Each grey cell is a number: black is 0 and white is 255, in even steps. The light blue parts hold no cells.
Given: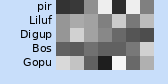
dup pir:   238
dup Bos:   97
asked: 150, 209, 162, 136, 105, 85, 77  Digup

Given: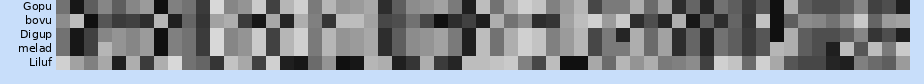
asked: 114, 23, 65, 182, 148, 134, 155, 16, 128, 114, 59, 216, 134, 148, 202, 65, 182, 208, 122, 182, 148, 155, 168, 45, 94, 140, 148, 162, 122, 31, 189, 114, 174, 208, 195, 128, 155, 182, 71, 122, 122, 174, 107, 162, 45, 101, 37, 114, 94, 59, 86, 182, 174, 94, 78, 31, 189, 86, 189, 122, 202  melad
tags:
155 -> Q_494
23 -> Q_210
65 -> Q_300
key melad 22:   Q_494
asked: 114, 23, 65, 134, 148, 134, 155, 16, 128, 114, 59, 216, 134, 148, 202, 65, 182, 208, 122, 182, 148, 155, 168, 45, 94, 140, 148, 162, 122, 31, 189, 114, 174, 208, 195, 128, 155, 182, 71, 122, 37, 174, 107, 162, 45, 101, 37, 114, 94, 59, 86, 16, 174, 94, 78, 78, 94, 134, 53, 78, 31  Digup
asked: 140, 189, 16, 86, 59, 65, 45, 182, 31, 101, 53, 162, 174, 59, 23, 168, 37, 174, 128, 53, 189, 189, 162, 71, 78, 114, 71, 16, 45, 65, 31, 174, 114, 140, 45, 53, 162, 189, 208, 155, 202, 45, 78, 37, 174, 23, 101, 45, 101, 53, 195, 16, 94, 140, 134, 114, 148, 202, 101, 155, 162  bovu

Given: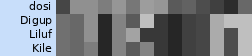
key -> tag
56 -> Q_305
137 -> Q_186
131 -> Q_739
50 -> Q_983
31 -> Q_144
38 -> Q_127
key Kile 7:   Q_739
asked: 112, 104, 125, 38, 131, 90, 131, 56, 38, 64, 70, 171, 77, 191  Kile
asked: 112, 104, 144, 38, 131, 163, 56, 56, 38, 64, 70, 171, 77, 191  Liluf
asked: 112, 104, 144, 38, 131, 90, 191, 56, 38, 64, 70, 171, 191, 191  Digup
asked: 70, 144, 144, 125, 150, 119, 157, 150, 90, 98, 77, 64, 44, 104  dosi

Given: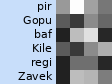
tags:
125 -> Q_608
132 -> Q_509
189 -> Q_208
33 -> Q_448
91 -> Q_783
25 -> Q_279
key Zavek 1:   Q_448
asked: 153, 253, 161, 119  pir
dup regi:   111
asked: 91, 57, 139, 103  Gopu

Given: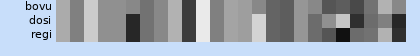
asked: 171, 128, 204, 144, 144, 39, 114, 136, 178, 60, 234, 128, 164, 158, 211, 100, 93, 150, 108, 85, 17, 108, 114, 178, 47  regi
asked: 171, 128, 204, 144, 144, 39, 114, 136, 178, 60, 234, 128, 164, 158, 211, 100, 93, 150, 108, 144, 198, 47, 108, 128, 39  dosi
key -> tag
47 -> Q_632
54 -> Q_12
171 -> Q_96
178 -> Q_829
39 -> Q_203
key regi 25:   Q_632

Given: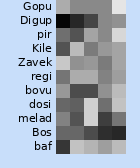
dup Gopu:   137
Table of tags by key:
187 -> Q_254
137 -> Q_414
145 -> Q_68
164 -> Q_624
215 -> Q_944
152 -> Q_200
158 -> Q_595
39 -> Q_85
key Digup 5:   Q_68
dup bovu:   76

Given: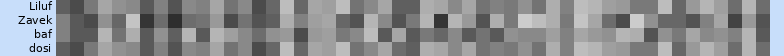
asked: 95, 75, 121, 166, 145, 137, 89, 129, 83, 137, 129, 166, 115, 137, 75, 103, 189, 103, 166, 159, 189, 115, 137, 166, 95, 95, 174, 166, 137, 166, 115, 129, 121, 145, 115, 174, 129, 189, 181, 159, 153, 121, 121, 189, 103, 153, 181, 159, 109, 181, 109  Liluf
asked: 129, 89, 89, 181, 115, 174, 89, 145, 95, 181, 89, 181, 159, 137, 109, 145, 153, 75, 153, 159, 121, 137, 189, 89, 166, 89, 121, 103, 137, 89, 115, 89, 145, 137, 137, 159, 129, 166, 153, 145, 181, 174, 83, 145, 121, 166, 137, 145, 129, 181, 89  baf

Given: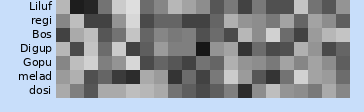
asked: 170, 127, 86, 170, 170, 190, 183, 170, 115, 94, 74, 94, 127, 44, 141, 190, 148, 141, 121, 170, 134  dosi
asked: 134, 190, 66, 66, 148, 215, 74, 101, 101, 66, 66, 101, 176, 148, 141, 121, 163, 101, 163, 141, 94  regi
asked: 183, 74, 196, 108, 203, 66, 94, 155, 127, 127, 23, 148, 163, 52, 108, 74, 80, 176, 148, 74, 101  Digup
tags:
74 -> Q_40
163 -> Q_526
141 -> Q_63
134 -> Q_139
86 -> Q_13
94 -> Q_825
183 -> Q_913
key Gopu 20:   Q_63
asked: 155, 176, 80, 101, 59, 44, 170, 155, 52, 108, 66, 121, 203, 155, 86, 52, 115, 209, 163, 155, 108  melad

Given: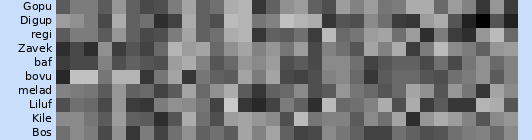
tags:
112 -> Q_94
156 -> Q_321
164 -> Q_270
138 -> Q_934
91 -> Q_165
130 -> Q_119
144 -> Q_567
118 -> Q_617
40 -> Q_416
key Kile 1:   Q_934
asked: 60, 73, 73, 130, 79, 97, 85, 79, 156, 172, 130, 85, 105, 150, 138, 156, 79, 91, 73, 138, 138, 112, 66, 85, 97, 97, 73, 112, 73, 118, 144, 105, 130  baf
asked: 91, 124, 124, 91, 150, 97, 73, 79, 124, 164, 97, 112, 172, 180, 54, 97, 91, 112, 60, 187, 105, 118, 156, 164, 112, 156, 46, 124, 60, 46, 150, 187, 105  regi
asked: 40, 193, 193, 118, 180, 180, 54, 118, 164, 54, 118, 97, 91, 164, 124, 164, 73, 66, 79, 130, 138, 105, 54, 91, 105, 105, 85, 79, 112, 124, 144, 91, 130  bovu

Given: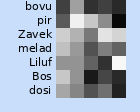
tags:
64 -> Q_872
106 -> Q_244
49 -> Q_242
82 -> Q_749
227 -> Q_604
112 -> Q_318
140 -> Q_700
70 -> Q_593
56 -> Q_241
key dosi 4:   Q_318
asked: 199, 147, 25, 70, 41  Bos
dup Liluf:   147

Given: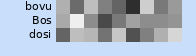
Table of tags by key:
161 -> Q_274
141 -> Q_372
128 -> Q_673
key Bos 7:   Q_372
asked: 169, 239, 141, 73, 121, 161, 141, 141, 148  Bos
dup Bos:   141

